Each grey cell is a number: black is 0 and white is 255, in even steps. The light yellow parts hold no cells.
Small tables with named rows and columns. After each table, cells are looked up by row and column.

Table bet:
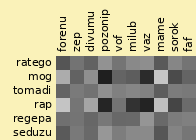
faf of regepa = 128
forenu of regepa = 112
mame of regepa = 105
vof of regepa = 104
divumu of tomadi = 114
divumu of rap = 165
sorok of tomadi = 124
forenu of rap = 196
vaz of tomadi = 129
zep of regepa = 116

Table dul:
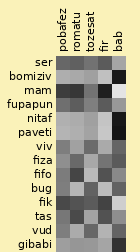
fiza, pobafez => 143
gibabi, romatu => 150
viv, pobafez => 126
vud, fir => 179
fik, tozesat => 91
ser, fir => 91
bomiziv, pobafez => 174
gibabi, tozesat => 152
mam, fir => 31
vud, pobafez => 126
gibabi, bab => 50
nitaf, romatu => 172
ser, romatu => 96
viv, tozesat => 107

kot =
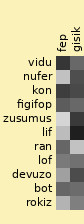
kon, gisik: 73
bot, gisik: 108
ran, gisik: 194
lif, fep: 188
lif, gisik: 31
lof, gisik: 113
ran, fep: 102
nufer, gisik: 78
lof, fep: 122
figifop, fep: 92
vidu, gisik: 104
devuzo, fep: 160
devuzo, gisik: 76
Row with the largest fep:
zusumus

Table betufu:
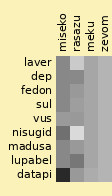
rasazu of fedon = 153
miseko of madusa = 136
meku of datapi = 172
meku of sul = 166
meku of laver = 166
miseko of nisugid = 112
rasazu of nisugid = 218
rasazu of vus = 153
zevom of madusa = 180
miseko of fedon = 136
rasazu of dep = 137
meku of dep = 166
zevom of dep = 180
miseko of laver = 136

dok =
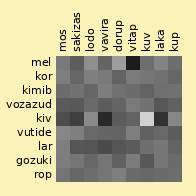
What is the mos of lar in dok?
126
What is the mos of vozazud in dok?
90
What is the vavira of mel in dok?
100
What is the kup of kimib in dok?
113
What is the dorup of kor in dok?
98
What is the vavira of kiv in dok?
41
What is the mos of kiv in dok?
77
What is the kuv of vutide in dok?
97
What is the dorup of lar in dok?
85
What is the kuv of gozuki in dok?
88

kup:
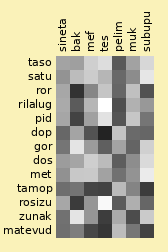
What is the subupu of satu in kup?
230
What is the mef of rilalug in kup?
182
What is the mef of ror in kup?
134
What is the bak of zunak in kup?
228
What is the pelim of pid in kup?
85
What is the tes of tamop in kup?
66
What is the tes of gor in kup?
95
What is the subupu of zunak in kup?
202
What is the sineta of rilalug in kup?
170
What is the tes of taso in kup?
221
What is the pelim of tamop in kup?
186
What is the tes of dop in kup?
35
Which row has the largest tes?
rilalug

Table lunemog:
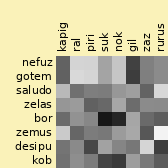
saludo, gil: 159
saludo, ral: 112
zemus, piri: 124
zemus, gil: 168
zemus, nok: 155
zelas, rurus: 138
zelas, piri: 97
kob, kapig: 113
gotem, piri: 213
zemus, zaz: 87
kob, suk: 68
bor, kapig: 107

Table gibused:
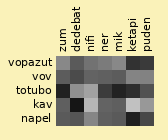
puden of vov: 130
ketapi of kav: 193
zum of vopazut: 136
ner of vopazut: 123
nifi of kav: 182
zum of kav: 95
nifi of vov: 99
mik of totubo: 34
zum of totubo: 33
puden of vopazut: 58
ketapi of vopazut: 50

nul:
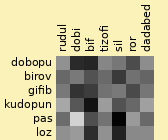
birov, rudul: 104
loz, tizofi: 145
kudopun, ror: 104
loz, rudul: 144
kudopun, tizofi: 156
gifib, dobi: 51
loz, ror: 137
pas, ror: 154
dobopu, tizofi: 134
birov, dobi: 121
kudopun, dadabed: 160
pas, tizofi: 115
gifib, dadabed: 118
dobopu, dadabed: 141
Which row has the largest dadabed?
kudopun

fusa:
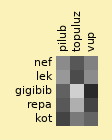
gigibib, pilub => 97
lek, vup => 140
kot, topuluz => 122
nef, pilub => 139
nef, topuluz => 87
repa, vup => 68
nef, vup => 129
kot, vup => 100
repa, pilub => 88
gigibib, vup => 42
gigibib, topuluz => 208
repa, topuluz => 175
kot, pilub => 67
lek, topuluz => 75
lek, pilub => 152
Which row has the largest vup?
lek

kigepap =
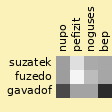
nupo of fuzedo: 157
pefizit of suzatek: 223
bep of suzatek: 167
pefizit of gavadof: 163
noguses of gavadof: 163
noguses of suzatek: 170
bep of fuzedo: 166
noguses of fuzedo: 188
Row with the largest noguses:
fuzedo

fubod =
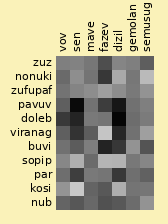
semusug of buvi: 84
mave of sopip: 107
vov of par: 110
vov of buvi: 113
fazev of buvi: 35
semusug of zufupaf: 147
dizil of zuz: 133
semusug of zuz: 94
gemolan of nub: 108
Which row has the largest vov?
kosi

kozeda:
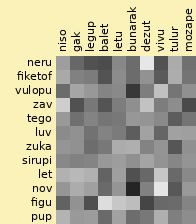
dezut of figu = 69
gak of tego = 112
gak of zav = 81
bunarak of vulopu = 56
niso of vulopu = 107
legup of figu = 79
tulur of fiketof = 173
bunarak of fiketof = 108

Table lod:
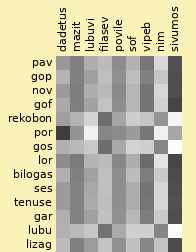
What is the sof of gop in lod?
189
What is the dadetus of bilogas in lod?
176
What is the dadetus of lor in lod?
141
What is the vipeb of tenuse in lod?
118
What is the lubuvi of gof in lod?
162
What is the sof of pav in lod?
178
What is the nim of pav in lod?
215
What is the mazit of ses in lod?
131
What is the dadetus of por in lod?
62
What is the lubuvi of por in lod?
240
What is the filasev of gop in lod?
191
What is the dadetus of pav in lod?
152
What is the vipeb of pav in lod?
119
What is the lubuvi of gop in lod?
159
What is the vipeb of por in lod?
119
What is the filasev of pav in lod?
187

